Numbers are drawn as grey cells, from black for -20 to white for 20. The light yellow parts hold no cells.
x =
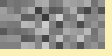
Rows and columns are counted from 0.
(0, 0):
-4
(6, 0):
0
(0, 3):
-1
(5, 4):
-5
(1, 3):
3
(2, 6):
-11
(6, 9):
3
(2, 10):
0
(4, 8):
-1
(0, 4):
0
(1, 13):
0
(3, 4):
8
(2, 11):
10
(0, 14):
3
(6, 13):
3
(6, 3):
8
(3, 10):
1
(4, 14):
4
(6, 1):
0
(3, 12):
0
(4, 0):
-6
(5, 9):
0
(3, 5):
1
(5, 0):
2
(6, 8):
-8
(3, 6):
12
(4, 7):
-1
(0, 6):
7
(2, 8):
12
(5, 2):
3
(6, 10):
0
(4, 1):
-2

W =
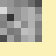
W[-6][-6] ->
4
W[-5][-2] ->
8
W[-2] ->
[6, -1, 0, 10, 9, 1]
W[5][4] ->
8
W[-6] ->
[4, 3, 0, 1, -3, -8]
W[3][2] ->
10
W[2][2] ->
3
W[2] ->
[1, -12, 3, 6, 8, 5]

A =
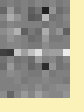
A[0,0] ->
-1
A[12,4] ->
0
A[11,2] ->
1
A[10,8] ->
0
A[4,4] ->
-1
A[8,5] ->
4
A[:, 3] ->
[0, 0, 0, 0, -5, 0, 0, 5, -1, 0, 0, -1, 1, 4]
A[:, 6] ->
[0, -15, 9, -2, 7, 4, 2, 4, 0, -13, 2, 1, 0, 2]
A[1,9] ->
-1
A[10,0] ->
0
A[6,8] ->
0
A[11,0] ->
0
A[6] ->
[0, 1, 1, 0, -1, -1, 2, 0, 0, 0]
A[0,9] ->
0
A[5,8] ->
-1
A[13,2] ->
1
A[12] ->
[0, 0, 0, 1, 0, 2, 0, 1, 2, 2]
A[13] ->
[2, -4, 1, 4, 1, 5, 2, 1, 1, 3]
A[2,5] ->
-5
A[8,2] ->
-2
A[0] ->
[-1, 0, -1, 0, -1, 1, 0, 1, -1, 0]
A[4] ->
[2, 4, 8, -5, -1, -3, 7, 0, 3, -5]
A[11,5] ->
0
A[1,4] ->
-5
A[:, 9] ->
[0, -1, 1, 0, -5, 0, 0, 17, 1, -1, 0, -1, 2, 3]
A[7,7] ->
5
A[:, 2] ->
[-1, -2, 3, 0, 8, 1, 1, 11, -2, -1, 1, 1, 0, 1]
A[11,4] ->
0

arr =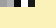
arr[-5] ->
5
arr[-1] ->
-16
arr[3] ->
20

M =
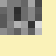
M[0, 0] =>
5
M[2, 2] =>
-12
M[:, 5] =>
[-9, -6, -7, 14, 9]
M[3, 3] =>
5
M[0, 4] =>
6
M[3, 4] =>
-12

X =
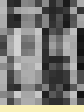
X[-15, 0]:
8
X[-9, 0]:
-10
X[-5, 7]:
-12
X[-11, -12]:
3
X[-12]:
[7, -13, -13, 2, 2, -8, 1, -12, -8, -16, -6, 5]
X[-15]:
[8, -13, -14, 1, 0, -9, 2, -13, -7, -16, -7, 7]
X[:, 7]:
[-13, -14, -13, -12, -7, 2, 5, 2, -14, -7, -12, -13, -12, -6, -13]
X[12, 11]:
4
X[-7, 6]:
-13
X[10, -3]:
-11
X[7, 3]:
-1
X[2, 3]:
0
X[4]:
[3, -2, 11, 6, 6, 11, -15, -7, -10, 0, 10, -16]
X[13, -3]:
1
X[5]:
[-7, 6, 13, -1, 0, 9, -12, 2, -3, 7, 7, -17]
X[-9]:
[-10, 7, 13, -3, -3, 8, -11, 5, -1, 9, 6, -16]
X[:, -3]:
[-16, -11, -15, -16, 0, 7, 9, 8, -10, 0, -11, -11, -15, 1, -10]
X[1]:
[9, -7, 5, 7, 8, 7, -12, -14, -13, -11, 6, -12]
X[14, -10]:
1
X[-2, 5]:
11
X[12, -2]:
-6
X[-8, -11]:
6
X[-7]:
[8, -6, 6, 8, 8, 8, -13, -14, -14, -10, 7, -13]
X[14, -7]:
4
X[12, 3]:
1
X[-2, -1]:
-17
